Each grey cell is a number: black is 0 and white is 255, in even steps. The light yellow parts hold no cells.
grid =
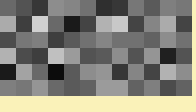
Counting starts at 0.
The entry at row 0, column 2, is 55
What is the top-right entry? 119
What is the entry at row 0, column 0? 105
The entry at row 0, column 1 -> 83
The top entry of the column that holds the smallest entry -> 141
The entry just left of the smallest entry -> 105
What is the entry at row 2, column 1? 119
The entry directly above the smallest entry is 192
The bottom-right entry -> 98
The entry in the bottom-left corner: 127
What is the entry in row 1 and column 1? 62
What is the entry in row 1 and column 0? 171
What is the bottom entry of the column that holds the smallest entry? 105
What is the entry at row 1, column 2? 208
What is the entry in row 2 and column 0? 76

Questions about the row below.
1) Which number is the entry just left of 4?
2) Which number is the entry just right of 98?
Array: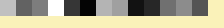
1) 54
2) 125

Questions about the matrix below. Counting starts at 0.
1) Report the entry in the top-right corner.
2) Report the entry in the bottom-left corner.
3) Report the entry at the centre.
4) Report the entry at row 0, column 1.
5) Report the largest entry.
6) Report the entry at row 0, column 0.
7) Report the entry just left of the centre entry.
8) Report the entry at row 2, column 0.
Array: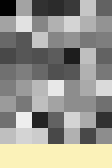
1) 98
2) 191
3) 80
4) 163
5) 238
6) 2
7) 104
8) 104

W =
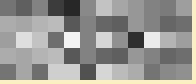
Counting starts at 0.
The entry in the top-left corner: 116
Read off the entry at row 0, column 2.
130
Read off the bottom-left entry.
116
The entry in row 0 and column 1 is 95
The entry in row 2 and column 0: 158
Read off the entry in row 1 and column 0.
172
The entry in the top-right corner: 158
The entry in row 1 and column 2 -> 180
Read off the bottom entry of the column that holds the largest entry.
207
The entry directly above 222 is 166
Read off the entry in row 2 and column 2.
195
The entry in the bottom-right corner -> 144
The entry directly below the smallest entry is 88
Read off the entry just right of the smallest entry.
137
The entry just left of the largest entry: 110
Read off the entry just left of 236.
46

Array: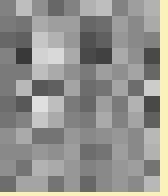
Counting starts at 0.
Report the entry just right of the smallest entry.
210
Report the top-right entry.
178
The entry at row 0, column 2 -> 143
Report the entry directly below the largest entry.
198
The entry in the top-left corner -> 130
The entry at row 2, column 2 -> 198
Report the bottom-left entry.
109
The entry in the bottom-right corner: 184
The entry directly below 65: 158
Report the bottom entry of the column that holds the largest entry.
164
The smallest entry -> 57
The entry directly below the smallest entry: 122
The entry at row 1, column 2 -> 170
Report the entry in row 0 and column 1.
190
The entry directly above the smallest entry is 96
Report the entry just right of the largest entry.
190
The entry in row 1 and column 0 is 122
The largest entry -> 223
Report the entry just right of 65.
170
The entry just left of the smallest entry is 130
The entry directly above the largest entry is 88
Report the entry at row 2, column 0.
103
